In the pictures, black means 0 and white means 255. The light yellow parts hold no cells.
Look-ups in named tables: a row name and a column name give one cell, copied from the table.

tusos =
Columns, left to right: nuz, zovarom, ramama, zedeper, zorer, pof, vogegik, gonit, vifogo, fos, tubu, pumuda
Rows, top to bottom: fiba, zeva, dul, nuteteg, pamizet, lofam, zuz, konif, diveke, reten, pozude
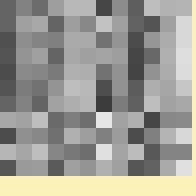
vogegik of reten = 223
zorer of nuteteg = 168
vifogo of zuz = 97
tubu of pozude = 170
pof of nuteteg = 159
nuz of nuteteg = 84
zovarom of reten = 166
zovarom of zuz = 130
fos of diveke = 128
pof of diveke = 158
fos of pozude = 99
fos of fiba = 190
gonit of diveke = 156
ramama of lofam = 114
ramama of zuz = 100
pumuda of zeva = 216
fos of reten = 89
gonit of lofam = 146
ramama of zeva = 167
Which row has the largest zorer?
lofam

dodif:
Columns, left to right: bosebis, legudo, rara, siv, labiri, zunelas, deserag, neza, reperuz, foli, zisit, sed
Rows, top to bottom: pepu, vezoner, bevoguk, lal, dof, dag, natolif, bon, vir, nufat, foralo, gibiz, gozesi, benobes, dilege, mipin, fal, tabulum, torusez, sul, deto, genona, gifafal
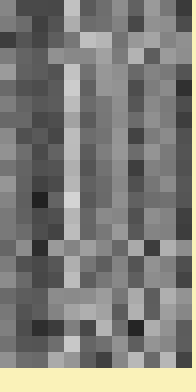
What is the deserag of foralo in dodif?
114
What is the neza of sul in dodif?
92
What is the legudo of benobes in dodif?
97
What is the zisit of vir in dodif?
139
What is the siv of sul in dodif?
131
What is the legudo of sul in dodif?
83

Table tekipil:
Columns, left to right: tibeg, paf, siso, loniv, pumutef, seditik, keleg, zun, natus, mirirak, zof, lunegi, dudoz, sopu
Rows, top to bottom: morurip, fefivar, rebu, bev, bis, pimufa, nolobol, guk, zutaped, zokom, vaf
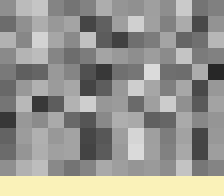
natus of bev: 142
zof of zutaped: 125
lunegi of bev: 196
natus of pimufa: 206
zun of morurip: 149
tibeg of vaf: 143
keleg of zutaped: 87
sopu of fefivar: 147
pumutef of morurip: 116
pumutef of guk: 105
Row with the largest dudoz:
bis

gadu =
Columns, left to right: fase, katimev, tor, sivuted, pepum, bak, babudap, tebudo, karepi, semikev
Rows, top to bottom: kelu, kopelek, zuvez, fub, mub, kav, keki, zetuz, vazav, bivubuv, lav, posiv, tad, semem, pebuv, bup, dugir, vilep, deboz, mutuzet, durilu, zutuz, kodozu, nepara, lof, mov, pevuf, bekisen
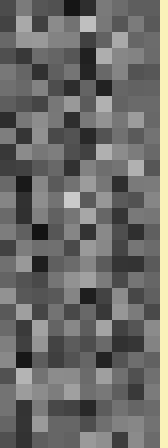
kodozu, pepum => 83
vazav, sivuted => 73
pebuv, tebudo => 78
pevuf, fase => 101
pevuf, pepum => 102
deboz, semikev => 96
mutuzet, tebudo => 151
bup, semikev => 107
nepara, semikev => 112
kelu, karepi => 94
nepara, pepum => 139
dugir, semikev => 90
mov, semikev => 107
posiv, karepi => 122
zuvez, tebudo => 169
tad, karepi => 82
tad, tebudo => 90
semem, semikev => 118

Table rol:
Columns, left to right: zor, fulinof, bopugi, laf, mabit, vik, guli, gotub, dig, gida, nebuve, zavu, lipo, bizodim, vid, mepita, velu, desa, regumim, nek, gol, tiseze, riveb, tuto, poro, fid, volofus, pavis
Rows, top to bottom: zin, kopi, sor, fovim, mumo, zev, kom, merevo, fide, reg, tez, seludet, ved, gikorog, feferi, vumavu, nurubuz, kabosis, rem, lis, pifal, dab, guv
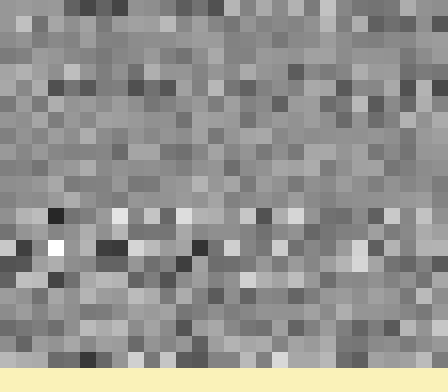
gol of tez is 124
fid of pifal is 182
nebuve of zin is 125
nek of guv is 167
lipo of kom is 153
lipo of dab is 96
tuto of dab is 138
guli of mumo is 126
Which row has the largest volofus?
gikorog

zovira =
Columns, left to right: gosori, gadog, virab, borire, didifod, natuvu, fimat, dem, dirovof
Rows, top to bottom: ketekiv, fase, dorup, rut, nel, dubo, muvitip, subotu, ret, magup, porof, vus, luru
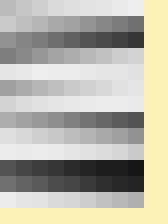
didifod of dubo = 201
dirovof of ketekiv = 237
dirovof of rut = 212
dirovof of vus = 36
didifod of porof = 42
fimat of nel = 228
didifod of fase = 161
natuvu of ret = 179
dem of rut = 204
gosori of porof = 83
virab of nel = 237
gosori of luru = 236
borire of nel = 236
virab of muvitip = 224
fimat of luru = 194
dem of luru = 185
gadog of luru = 229
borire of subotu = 141

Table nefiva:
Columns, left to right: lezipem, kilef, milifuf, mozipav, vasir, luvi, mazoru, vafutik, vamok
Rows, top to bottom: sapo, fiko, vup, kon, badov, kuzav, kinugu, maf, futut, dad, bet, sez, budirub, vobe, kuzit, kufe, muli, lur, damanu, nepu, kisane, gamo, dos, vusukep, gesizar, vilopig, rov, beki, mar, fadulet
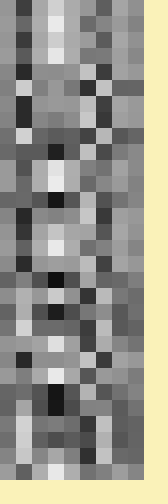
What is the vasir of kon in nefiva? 173
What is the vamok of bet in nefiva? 138
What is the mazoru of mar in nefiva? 194
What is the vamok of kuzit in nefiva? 147
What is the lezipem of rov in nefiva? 121
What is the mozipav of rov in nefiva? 124
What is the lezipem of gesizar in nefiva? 101
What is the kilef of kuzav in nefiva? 204
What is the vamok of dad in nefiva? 137
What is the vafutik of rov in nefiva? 93
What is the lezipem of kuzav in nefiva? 128
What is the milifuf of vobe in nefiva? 137
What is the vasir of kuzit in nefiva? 166

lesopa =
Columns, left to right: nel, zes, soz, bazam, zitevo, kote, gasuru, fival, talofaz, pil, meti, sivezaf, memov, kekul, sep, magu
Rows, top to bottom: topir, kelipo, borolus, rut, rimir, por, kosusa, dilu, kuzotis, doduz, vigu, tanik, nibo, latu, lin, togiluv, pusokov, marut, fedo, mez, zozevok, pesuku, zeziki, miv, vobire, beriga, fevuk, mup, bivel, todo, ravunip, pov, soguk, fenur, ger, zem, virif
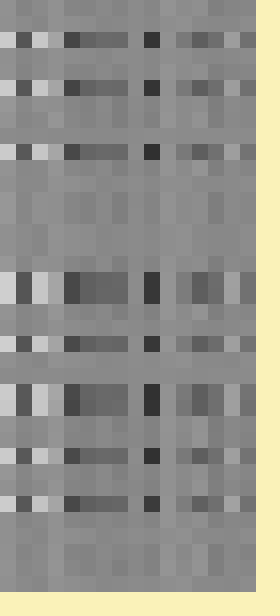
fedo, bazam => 165
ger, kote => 131
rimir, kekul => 128
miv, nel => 139
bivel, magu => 115
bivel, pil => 49
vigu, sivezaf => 139
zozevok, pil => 135
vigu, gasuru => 137
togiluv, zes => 139
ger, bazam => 147

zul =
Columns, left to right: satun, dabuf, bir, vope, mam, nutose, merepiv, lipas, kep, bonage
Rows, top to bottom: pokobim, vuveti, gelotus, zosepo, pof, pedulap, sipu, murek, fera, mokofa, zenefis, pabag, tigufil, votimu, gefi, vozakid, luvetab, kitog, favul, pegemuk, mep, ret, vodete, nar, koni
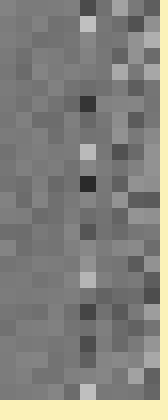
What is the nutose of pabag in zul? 42
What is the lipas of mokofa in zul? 81
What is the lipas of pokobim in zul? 162
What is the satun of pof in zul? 119
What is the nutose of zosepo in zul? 130
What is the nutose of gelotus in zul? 135
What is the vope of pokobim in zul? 124
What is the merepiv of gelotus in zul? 117
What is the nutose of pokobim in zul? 75
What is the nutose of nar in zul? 130
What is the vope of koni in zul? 133
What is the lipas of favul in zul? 107
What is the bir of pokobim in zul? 123
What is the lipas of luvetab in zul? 117
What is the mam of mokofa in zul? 123
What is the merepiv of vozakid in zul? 124
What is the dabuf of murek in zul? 128
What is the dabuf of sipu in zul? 114
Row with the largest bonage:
gelotus

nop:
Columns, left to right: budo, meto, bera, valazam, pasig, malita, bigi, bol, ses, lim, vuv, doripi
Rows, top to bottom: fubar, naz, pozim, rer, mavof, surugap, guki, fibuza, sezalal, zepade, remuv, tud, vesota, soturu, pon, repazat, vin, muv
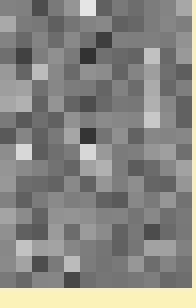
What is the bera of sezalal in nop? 97
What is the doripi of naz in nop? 126
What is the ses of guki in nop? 119
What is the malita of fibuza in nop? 126
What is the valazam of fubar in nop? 121
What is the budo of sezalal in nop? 89
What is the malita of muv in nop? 111
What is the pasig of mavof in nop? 106
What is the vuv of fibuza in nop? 140
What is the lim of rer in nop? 193
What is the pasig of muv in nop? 71
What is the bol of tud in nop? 126
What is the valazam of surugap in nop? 135
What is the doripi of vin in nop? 115
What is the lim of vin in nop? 109

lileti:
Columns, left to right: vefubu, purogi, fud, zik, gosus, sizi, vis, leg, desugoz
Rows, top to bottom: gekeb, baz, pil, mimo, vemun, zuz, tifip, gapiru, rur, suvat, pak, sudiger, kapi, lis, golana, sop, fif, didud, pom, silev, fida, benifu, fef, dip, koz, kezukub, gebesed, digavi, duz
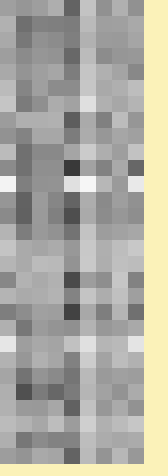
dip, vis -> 154
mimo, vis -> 140
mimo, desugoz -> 152
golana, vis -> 157
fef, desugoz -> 177
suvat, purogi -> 112

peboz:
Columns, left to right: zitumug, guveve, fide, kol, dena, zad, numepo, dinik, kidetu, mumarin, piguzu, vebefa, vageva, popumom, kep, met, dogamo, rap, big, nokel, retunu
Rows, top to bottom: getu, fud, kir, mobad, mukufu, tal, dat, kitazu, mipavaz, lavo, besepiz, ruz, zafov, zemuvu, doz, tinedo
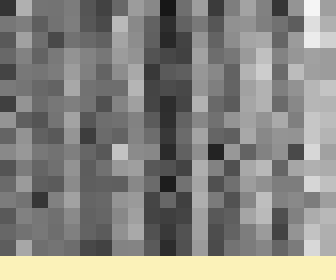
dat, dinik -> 132
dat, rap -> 106
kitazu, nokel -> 198
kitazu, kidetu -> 130
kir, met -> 165
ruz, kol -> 91
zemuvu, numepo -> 102
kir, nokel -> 236
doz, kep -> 99
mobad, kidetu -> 147
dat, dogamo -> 178
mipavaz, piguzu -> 56
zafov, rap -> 130

